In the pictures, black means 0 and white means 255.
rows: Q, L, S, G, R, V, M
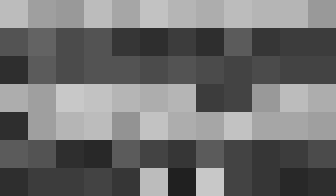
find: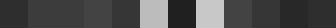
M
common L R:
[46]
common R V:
[46]
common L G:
[60]
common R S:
[46]
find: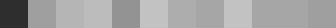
R
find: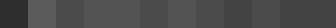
S

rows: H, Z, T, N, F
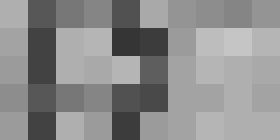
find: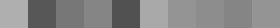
H
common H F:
[175]
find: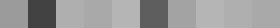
T
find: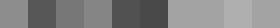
N

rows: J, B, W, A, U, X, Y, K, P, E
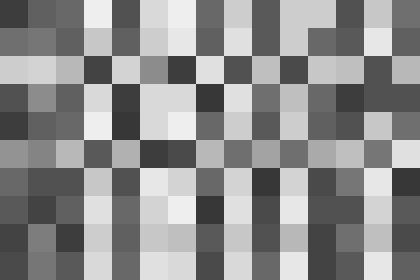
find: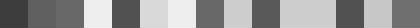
J
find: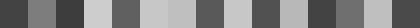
P

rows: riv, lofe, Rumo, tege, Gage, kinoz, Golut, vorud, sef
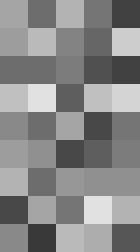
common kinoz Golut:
[144]
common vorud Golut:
[179]
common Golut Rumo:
[109]
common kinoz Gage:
[72]
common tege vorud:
[225]
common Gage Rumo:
[109]

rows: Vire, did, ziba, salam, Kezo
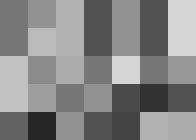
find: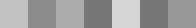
ziba
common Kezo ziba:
[171]
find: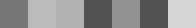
did
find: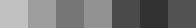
salam
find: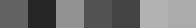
Kezo

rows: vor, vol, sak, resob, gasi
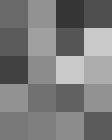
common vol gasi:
[91]
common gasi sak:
[140]
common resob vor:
[146]
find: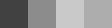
sak
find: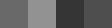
vor
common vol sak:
[201]
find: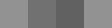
resob

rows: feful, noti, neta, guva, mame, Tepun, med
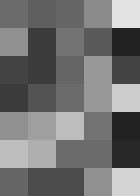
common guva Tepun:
[107]
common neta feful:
[101]
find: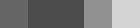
med

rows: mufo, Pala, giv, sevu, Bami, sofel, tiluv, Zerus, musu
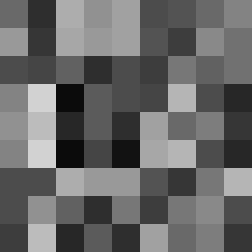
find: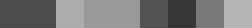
tiluv
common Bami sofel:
[39]
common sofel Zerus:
[76]
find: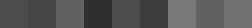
giv
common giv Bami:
[46]
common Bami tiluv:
[54]

